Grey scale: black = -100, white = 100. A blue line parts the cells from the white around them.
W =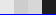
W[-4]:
82
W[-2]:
69

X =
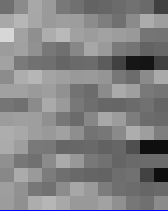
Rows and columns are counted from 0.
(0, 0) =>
-13
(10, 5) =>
-19
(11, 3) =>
9
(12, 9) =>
-11
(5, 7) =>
17
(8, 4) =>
-7
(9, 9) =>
36
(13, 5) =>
31
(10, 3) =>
-6
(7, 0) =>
-8
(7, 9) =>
-16
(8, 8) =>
22
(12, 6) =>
-21
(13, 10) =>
-20
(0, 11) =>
-50
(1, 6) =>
10
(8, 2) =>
24
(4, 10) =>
-84
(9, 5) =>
11
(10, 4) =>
-20
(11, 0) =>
13
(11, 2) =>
-12
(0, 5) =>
-12
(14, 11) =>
9
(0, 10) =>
-17
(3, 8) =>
-4
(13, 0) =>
24
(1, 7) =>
-1
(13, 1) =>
14
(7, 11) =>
-21
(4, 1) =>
-4
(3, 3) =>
-6
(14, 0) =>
22
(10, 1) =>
24

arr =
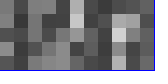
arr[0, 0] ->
-5
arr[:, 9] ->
[-35, 26, 0, -46, -42]
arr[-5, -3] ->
-40
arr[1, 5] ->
56
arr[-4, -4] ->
-37
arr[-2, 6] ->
-27
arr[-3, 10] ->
-25
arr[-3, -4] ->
-48
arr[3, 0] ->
10
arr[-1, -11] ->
-33
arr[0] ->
[-5, -43, -1, 0, -47, 37, -42, -54, -40, -35, -24]
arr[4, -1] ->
-18
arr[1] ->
[0, -56, -8, -49, -48, 56, -49, -37, 33, 26, -39]
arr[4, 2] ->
-4
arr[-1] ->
[-33, -49, -4, 5, 9, -21, -43, -48, 40, -42, -18]

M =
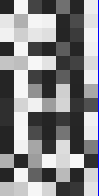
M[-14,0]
-72
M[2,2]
80
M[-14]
[-72, 93, -47, -72, -12, -71, 86]
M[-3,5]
94
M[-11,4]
-27
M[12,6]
69
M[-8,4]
62
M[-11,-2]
-71
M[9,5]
-71
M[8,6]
89
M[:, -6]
[93, 38, 62, 93, 49, 93, 93, 66, 92, 93, 90, -70, 92, 59]
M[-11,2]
-54
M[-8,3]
-71
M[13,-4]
67
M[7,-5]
89
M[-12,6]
91
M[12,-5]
-24
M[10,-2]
-71
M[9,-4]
-72
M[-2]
[-72, 92, -24, -72, 46, -71, 69]
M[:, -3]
[-12, -70, -71, -27, -62, -27, 62, 66, -56, -8, 73, 70, 46, -65]
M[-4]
[-72, 90, 30, -65, 73, -71, -1]
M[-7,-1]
-37

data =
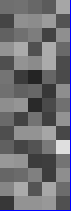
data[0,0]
-13
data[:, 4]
[30, -35, 12, -18, -41, -42, 11, -12, 15, -44, 75, -9, 11, -15, -37]
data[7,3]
-42
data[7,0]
11
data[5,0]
-9
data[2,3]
-48
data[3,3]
35
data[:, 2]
[-19, 10, -2, -37, 9, -72, -19, -68, -10, 15, -35, -53, 0, -34, 15]
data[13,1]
34
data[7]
[11, 17, -68, -42, -12]
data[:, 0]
[-13, -46, -24, 15, -38, -9, -12, 11, -17, -39, -25, 19, -20, 5, -57]
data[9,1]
15
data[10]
[-25, -46, -35, -4, 75]

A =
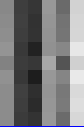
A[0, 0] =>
7
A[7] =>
[10, -51, -66, 18, -4, 73]
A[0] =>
[7, -51, -58, 19, -17, 65]
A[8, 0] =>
10
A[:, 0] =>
[7, 9, 11, 16, 2, 14, 10, 10, 10]
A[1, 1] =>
-50
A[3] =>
[16, -55, -73, 14, 6, 81]
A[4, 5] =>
63
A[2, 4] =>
-8
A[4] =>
[2, -53, -57, 31, -34, 63]
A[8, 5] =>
69
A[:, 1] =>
[-51, -50, -51, -55, -53, -56, -50, -51, -54]

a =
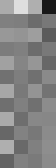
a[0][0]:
34
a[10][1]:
-18
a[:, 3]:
[-82, -6, -29, -5, -19, 8, -10, 10, 6, 9, 11, 9]
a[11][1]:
1
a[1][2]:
-15
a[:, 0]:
[34, 0, 19, -3, 26, -11, 31, -13, 33, -19, 37, -22]
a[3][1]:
0
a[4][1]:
4
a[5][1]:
-1
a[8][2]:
7
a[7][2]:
-12

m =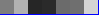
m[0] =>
-2
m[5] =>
-13

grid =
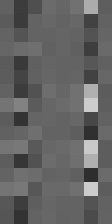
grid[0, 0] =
-24
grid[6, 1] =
-53
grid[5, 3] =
-20
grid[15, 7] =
-22
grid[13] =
[-9, -6, -32, -18, -18, -12, 60, -27]
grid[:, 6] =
[35, -48, -35, -51, -32, -48, 38, 60, -44, -62, 58, 38, -64, 60, -35, -41]
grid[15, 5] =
-22
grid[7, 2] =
-29
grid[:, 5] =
[-11, -19, -22, -25, -22, -21, -11, -11, -19, -26, -12, -13, -25, -12, -22, -22]
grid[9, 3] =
-22
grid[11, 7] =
-27
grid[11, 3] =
-15
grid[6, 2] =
-36
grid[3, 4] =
-21
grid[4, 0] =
-29
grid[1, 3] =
-19
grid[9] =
[-24, -21, -13, -22, -22, -26, -62, -17]
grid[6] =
[-23, -53, -36, -14, -20, -11, 38, -28]
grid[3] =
[-20, -15, -13, -24, -21, -25, -51, -17]
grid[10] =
[-8, -6, -30, -19, -17, -12, 58, -27]
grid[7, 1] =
2
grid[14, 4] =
-22
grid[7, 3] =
-20
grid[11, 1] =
-58
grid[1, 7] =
-23
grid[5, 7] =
-19
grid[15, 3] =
-19
